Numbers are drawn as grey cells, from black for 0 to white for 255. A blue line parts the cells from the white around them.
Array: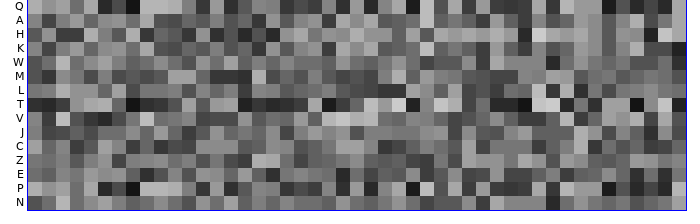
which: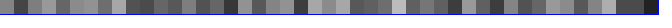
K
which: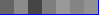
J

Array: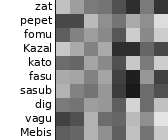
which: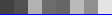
vagu
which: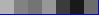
sasub

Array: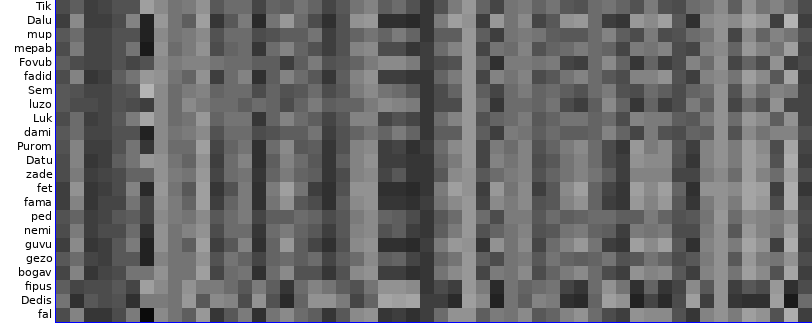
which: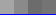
Luk
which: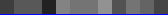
gezo
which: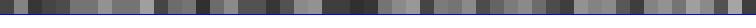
bogav
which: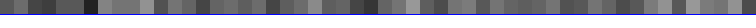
gezo

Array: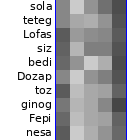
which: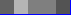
siz
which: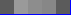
Lofas
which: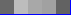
Fepi
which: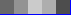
bedi
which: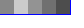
sola
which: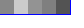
Dozap
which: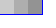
nesa

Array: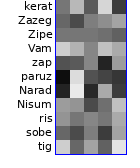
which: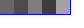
sobe
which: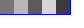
kerat
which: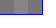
ris
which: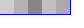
Vam
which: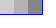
Vam

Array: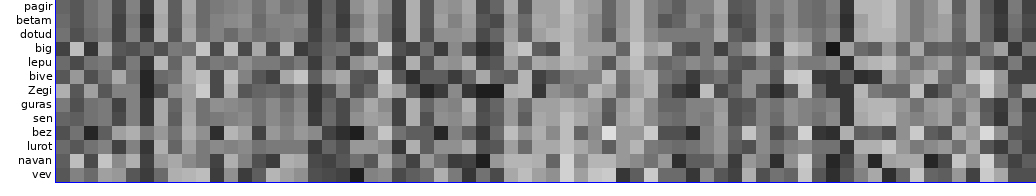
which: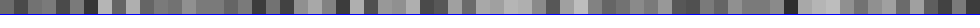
lepu
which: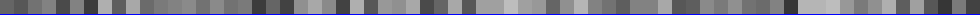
pagir
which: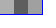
pagir

